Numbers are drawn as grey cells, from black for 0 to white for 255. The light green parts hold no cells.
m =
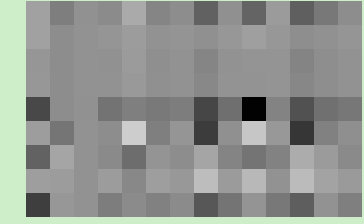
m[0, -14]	161
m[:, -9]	[133, 146, 143, 144, 121, 127, 148, 158, 129]
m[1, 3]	149
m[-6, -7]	136
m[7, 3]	156
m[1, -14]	161
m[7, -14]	158
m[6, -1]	138
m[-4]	[157, 117, 146, 141, 205, 127, 149, 60, 144, 198, 152, 54, 129, 143]
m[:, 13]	[141, 149, 146, 146, 119, 143, 138, 154, 127]
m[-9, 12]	120
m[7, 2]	146
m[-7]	[150, 141, 146, 145, 155, 143, 146, 133, 146, 148, 148, 132, 142, 146]
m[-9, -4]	155
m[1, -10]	156
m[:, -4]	[155, 151, 148, 148, 131, 152, 130, 146, 120]
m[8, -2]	146
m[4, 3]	115
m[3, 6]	146
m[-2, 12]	163
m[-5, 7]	70
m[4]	[72, 141, 145, 115, 127, 121, 125, 70, 111, 2, 131, 81, 112, 119]
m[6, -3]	172
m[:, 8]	[144, 151, 146, 147, 111, 144, 132, 155, 116]
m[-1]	[62, 151, 146, 125, 139, 129, 139, 87, 116, 148, 120, 94, 146, 127]
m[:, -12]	[145, 146, 146, 146, 145, 146, 146, 146, 146]

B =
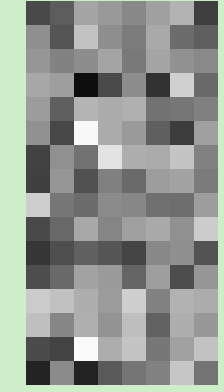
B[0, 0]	73
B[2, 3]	164
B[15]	[35, 139, 35, 90, 117, 130, 198, 116]
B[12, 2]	174
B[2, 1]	130
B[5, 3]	171
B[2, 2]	141
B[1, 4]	124
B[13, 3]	147
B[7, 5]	157
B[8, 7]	157
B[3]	[167, 158, 14, 74, 141, 50, 208, 105]
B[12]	[203, 193, 174, 155, 207, 130, 178, 172]
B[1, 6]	108
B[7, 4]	106
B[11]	[77, 105, 163, 154, 101, 158, 77, 150]
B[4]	[156, 95, 180, 171, 176, 114, 118, 128]
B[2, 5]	164
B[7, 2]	81
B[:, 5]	[160, 169, 164, 50, 114, 95, 170, 157, 112, 169, 136, 158, 130, 98, 119, 130]
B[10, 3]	86
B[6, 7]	130
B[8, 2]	108
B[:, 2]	[164, 194, 141, 14, 180, 248, 114, 81, 108, 168, 97, 163, 174, 175, 251, 35]
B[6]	[66, 144, 114, 227, 174, 170, 196, 130]
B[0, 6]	179
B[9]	[73, 104, 168, 133, 159, 169, 144, 204]
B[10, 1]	78
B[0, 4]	136
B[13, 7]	152

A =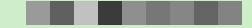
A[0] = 154
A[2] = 193
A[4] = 143
